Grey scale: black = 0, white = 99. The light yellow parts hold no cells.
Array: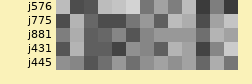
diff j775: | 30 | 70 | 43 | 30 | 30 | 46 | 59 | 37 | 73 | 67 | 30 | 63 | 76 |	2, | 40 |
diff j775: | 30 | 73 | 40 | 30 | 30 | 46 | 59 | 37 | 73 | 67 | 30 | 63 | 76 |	1, | 70 |
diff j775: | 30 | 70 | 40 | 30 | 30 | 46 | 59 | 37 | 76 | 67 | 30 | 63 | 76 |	8, | 73 |
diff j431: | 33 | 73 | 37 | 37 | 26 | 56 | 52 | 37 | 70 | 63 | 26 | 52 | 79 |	1, | 70 |
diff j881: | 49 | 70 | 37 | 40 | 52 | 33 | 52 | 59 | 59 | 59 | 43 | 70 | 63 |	1, | 67 |
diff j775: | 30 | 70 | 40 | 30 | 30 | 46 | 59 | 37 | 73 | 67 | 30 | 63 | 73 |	12, | 76 |
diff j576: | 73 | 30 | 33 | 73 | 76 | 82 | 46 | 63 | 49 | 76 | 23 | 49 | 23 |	9, | 73 |

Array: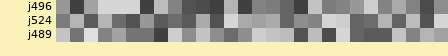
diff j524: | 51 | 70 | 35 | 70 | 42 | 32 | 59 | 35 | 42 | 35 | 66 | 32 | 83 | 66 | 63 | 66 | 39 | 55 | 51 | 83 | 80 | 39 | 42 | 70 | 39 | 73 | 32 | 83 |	0, | 48 |
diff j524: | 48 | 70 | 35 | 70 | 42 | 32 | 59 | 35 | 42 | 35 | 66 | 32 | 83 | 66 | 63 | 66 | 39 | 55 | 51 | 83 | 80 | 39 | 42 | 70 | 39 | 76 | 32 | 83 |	25, | 73 |
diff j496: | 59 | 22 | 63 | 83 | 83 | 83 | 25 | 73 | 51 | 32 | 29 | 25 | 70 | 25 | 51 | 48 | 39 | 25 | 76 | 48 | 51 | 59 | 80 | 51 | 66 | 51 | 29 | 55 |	1, | 25 |
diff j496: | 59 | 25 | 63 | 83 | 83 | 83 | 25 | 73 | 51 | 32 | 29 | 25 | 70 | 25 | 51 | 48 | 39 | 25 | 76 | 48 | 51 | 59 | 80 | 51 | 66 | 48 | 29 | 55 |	25, | 51 |

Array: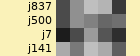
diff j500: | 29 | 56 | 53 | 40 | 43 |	2, | 50 |
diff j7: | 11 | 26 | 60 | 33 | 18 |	1, | 29 |
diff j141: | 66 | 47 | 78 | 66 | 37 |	2, | 74 |
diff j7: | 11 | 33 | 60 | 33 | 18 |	1, | 29 |
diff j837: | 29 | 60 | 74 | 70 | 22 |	1, | 56 |
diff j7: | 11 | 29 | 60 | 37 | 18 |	3, | 33 |

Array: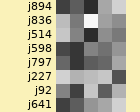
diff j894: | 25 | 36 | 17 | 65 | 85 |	4, | 81 |
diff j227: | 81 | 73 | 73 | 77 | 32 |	1, | 69 |

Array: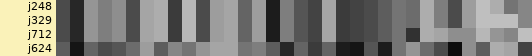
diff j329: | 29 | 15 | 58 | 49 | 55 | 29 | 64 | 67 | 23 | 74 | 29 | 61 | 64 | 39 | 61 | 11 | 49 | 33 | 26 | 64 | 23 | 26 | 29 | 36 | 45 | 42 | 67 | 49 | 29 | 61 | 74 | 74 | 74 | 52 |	9, | 71 |
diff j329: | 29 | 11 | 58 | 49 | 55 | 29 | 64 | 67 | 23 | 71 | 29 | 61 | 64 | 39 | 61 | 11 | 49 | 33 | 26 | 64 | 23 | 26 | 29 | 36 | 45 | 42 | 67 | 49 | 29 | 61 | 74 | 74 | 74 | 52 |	1, | 15 |
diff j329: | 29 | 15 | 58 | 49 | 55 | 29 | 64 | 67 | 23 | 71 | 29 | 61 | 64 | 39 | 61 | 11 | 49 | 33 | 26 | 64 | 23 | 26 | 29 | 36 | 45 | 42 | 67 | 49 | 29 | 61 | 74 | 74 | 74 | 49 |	33, | 52 |

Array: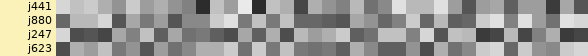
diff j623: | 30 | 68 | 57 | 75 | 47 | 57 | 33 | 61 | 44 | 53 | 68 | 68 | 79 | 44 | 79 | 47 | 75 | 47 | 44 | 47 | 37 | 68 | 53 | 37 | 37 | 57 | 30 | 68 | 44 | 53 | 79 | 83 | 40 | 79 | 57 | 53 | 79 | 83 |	2, | 61 |
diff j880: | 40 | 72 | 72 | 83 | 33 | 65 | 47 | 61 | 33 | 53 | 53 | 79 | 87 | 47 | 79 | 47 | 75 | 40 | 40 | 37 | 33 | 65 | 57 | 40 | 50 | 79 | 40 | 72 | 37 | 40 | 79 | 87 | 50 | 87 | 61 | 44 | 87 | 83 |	14, | 75 |
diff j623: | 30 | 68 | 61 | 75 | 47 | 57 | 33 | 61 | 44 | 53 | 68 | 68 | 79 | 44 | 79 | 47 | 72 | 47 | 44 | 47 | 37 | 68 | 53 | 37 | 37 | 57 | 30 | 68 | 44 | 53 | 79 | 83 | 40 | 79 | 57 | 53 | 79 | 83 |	16, | 75 |
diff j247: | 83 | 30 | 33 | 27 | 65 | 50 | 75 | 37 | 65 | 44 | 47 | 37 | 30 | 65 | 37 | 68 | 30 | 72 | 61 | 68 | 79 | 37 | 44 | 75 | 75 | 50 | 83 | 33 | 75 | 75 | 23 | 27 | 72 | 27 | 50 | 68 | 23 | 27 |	29, | 72 |
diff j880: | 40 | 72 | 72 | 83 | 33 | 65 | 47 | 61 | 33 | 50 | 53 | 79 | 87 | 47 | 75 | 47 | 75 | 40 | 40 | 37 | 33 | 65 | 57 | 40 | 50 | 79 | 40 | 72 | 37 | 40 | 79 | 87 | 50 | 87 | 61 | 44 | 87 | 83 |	9, | 53 |

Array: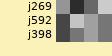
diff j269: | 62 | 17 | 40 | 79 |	0, | 58 |
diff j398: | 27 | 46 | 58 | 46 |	2, | 62 |
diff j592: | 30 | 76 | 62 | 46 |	0, | 27 |
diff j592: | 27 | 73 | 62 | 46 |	1, | 76 |
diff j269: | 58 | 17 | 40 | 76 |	3, | 79 |

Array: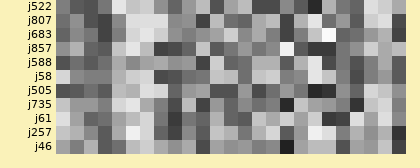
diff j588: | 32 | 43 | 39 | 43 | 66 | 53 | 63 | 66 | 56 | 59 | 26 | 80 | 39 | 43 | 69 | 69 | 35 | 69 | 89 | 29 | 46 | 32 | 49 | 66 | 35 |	2, | 35 |
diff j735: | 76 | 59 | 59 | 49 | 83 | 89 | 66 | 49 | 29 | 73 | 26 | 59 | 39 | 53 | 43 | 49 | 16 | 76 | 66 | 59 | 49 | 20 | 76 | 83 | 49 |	18, | 63 |
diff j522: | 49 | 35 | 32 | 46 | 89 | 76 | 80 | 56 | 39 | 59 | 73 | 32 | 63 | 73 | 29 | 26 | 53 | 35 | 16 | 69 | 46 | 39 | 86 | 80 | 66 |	15, | 29 |
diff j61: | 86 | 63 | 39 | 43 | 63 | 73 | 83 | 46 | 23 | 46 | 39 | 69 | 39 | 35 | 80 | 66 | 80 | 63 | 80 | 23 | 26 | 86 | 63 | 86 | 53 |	14, | 76 |
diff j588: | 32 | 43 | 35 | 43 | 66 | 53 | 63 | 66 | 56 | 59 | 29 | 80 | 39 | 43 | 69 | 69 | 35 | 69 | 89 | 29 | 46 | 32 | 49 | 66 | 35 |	10, | 26 |
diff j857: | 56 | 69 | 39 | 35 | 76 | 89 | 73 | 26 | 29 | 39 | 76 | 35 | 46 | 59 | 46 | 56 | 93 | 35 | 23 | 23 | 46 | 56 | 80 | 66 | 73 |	15, | 53 |

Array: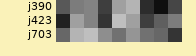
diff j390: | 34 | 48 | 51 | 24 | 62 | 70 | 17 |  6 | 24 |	8, | 27 |
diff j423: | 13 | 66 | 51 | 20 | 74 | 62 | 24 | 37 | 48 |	1, | 62 |
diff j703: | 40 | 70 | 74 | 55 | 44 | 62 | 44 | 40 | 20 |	5, | 58 |
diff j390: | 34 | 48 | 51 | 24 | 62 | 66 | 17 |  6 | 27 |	5, | 70 |
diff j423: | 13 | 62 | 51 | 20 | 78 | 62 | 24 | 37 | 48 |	4, | 74 |
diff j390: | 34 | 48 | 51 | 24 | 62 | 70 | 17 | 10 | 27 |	7, | 6 |

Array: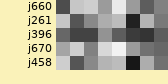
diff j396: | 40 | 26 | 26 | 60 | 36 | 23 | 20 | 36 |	3, | 57 |
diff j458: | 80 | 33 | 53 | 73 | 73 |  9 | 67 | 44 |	3, | 70 |
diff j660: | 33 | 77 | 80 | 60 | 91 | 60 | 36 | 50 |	0, | 30 |
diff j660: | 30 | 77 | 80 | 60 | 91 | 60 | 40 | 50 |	6, | 36 |
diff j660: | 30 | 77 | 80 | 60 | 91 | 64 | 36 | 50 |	5, | 60 |
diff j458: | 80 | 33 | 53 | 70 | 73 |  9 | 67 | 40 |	7, | 44 |

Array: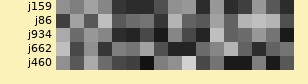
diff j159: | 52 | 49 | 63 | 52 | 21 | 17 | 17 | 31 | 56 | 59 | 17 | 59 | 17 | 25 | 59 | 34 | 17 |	0, | 56 |
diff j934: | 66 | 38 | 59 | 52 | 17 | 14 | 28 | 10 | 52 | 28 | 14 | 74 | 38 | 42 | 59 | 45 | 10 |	1, | 42 |

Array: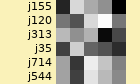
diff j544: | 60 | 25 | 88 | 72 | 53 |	0, | 63 |
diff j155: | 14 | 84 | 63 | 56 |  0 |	2, | 66 |
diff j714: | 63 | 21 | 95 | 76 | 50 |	2, | 92 |
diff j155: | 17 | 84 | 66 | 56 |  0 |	0, | 14 |
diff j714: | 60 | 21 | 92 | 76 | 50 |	0, | 63 |

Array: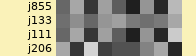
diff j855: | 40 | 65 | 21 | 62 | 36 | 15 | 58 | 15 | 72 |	5, | 12 |
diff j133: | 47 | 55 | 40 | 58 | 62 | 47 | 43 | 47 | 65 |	0, | 43 |
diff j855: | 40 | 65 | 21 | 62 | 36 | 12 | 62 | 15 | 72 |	6, | 58 |
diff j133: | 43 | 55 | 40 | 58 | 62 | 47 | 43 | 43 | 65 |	7, | 47 |

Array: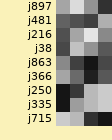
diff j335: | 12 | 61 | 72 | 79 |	0, | 8 |
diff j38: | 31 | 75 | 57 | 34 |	0, | 28 |
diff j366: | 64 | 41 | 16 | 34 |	2, | 12 |

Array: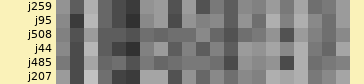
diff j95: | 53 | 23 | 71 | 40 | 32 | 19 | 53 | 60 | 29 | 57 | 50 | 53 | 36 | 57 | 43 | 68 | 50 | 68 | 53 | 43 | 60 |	4, | 29 |
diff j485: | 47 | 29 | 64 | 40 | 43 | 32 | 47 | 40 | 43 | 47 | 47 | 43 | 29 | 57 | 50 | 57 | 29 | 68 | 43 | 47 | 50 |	14, | 53 |

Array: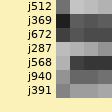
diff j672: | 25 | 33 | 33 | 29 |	2, | 29 |
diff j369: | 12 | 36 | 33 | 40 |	3, | 36 |
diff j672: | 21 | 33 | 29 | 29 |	0, | 25 |
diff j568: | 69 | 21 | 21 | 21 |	1, | 25 |
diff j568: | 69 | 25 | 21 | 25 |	3, | 21 |
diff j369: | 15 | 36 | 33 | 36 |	0, | 12 |
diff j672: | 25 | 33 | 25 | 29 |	2, | 29 |

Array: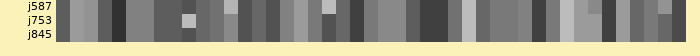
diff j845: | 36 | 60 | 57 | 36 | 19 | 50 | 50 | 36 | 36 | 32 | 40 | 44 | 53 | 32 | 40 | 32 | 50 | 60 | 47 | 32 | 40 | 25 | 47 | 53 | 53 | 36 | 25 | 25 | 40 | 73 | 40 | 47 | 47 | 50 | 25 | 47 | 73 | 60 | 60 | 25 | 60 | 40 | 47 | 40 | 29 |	28, | 44 |
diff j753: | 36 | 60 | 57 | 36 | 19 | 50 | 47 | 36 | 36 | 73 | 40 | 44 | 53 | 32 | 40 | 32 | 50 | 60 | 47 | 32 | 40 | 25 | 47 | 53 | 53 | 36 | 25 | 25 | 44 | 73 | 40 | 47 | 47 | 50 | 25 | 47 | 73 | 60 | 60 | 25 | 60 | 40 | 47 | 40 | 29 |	6, | 50 |
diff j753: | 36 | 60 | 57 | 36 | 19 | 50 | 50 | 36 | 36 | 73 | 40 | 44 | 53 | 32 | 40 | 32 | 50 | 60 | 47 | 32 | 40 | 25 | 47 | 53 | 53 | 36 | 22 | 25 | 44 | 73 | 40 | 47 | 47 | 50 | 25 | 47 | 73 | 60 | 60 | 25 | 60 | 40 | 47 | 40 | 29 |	26, | 25 |
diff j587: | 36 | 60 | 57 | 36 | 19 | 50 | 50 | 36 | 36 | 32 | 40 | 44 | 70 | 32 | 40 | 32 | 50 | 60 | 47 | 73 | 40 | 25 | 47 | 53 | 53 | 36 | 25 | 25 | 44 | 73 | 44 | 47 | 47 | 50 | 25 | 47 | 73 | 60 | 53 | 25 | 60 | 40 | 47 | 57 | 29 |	30, | 40 |
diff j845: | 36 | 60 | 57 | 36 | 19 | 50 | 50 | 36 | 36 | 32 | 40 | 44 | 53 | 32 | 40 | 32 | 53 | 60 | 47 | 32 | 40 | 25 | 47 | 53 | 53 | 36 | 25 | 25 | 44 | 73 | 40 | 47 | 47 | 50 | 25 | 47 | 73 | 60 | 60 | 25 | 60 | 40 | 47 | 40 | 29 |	16, | 50 |
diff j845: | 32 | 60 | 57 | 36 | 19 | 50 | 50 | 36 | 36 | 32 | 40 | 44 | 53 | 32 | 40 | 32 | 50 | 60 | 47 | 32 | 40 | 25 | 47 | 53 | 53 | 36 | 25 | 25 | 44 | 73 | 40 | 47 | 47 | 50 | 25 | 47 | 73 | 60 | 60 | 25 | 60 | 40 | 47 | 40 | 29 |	0, | 36 |

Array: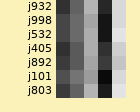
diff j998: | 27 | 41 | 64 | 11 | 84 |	3, | 8 |
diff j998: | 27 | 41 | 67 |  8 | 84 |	2, | 64 |
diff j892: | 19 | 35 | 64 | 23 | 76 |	0, | 23 |
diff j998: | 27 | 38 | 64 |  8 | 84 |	1, | 41 |
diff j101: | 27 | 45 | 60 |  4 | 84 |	0, | 31 |
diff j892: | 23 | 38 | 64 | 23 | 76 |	1, | 35 |

